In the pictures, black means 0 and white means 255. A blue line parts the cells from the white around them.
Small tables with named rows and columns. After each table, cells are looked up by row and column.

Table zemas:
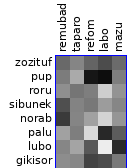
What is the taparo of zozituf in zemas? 133
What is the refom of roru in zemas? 126
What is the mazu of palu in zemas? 92
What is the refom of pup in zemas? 22
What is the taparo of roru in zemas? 117
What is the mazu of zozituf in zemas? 107
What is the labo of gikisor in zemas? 76
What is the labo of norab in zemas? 211
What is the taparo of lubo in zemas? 164
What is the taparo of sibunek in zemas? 131
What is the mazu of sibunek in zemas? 134
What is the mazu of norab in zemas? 149
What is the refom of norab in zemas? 161
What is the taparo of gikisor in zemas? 135
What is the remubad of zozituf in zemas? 105

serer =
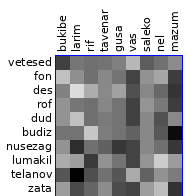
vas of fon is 67
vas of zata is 67
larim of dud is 192
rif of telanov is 79
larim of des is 219
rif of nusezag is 112
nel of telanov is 146
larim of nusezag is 45
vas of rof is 65
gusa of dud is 115
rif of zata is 101
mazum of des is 53
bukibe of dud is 147
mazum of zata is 50
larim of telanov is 1
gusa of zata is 76
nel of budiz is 88
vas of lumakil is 67

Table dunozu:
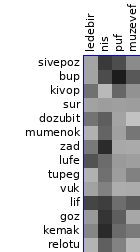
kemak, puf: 107
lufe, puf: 154
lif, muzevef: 90
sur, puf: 159
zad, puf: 168
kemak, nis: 42
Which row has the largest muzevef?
dozubit

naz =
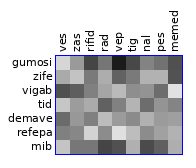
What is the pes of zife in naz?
178
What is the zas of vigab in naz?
94
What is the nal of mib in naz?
75
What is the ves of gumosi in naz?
214
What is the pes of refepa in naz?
161
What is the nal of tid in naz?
109
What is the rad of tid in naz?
97
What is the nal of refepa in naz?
140
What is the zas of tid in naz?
156
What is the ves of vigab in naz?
80
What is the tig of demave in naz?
139
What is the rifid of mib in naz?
119
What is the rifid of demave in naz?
128
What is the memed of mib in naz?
174
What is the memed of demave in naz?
159
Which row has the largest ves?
gumosi

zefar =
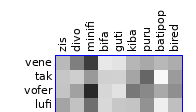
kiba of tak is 165
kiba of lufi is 196
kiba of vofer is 120
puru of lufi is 146
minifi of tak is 153
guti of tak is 209
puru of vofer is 137
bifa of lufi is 216
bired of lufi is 191
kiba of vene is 182
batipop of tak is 249
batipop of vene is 184
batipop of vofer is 169
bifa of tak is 208
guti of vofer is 226
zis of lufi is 164
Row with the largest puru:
vene

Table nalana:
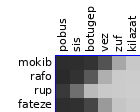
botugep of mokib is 51
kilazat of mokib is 200
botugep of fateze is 70
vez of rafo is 175
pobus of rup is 57
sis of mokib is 46
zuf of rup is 203
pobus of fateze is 46
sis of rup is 111
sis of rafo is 50
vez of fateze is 154
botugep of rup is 186
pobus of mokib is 45
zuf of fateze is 197
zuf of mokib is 167
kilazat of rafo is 204
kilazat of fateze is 203
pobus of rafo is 42

